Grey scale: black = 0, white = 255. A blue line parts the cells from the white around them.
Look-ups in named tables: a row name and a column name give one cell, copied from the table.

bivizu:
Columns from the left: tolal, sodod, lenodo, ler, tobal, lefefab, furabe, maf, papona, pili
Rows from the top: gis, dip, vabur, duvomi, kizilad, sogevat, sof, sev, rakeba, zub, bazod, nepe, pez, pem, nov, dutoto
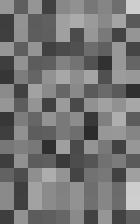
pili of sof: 47
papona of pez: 65
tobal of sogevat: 167
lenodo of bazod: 120
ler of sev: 65
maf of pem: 134
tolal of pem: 138
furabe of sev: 145
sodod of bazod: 127
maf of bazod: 121
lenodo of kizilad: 92
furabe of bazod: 148
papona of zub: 152
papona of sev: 145
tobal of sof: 102
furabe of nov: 112
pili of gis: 206
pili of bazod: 151
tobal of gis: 136

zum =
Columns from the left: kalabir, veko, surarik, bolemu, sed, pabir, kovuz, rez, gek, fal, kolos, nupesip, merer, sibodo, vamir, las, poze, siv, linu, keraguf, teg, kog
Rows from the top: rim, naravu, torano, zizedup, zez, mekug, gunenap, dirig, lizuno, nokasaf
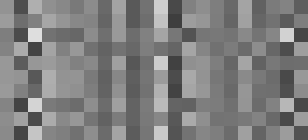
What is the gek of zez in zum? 160
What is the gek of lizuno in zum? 124
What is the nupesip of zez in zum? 204
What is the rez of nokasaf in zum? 107
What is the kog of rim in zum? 94
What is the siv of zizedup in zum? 107
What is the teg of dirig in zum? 183
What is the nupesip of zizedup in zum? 114
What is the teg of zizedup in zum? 77
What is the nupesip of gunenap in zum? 177

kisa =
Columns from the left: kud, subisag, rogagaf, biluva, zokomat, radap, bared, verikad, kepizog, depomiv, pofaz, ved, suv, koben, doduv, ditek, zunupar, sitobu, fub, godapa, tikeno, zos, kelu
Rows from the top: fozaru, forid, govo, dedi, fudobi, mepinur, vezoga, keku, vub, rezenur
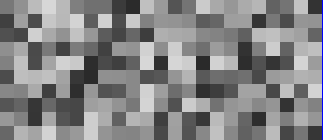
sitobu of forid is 159
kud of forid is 64
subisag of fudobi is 193
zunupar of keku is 149
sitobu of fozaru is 171
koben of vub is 86
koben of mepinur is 180
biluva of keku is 104
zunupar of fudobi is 185
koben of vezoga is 134
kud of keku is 85
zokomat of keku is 74

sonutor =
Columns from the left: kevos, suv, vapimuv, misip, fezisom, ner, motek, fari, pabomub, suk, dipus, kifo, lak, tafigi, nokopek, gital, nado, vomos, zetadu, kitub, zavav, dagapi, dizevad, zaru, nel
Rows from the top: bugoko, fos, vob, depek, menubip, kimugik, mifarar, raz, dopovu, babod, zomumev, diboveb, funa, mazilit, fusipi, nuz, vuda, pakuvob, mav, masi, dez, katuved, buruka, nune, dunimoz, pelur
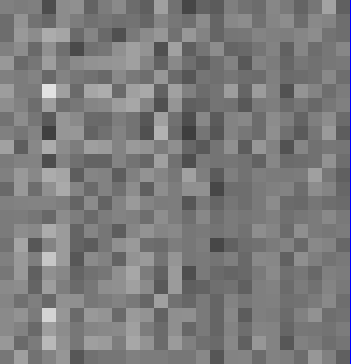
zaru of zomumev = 119
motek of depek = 113
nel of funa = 96
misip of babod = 63
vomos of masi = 105
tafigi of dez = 95
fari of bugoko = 124
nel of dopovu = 107
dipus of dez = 139
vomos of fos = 141
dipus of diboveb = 102
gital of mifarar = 116
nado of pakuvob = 97
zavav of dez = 107

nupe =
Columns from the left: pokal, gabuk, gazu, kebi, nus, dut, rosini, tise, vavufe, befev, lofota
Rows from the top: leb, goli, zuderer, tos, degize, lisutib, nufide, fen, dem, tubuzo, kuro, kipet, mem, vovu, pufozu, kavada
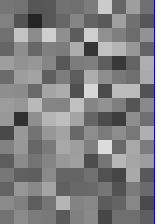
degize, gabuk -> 146
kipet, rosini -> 77
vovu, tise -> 118
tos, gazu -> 102
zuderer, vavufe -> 127
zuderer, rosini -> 207

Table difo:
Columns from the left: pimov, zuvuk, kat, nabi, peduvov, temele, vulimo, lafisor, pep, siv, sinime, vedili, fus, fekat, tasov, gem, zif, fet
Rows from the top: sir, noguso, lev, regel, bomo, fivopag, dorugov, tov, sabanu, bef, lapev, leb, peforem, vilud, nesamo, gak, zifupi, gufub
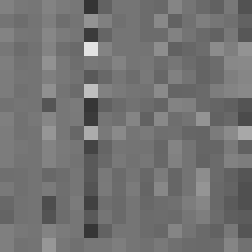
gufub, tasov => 106
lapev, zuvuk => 119
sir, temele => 119
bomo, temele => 110
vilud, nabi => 123
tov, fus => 131
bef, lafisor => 121
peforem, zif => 97
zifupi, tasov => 106
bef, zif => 139
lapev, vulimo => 68
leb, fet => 125
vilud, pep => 108
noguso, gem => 118
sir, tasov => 106
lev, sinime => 108
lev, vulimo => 59
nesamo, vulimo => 65
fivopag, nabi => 127
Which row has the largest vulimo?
regel

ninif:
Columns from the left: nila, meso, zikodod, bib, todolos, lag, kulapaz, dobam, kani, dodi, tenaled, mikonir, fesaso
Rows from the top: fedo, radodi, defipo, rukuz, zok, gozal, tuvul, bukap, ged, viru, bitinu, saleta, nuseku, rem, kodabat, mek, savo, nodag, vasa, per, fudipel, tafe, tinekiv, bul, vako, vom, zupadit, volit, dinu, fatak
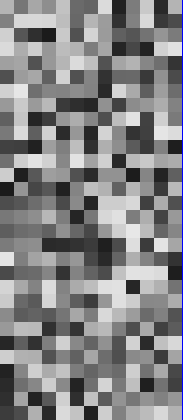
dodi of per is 226
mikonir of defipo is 149
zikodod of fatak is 176
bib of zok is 152
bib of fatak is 41
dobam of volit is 212
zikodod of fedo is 167
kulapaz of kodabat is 36
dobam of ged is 79
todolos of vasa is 128
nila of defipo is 208
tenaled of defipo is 115
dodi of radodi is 129
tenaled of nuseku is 133
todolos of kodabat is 74

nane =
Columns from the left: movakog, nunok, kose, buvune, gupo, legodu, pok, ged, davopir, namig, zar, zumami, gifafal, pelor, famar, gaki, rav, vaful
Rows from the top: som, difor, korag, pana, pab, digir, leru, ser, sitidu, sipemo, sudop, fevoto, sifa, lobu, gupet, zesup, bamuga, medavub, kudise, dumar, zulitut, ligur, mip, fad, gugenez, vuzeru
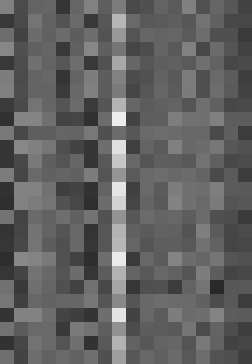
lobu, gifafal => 125
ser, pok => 59
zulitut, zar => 80
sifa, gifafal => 104
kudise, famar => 102
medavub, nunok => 72
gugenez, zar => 87
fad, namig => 76
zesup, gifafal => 103
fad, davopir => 145
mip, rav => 93

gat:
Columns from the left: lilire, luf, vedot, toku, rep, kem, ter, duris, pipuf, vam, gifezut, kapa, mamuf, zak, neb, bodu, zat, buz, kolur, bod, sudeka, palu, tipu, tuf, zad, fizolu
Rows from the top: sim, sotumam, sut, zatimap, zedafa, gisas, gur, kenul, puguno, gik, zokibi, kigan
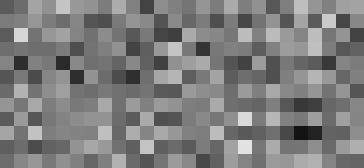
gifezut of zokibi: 195
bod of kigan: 155
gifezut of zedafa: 97
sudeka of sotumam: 85
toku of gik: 126
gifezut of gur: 116
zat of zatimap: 129
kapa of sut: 69
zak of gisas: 95
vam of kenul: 155
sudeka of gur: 137
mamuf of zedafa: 145
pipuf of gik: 104
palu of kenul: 56
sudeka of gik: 72
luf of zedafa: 45
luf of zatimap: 116
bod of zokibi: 171
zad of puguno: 159
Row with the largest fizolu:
zokibi

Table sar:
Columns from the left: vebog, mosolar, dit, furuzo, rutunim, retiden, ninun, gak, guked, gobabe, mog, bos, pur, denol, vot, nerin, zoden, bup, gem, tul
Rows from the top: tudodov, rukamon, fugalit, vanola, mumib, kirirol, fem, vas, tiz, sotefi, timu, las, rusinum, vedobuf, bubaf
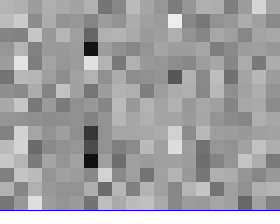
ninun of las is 16
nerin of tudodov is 173
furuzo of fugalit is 153
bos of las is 160
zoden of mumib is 134
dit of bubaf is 221
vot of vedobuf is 196
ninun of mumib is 224
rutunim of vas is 123
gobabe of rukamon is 172
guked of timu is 128
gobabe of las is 160
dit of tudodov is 156
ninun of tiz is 130
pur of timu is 220
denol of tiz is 155
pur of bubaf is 136
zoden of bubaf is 160
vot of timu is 115

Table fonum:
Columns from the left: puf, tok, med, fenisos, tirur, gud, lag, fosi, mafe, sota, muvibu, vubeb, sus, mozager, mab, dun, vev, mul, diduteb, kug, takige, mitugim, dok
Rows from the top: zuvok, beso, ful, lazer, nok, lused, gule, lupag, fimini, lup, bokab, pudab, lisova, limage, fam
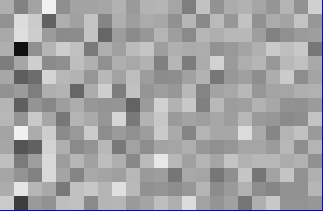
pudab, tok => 123
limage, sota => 185
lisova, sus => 118
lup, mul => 219
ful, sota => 139
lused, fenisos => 212
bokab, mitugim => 142
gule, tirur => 179
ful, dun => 174
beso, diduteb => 145
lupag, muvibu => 155
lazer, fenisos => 181
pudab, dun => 165
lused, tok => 94
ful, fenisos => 155
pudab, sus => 183
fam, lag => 138
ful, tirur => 139
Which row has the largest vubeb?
pudab

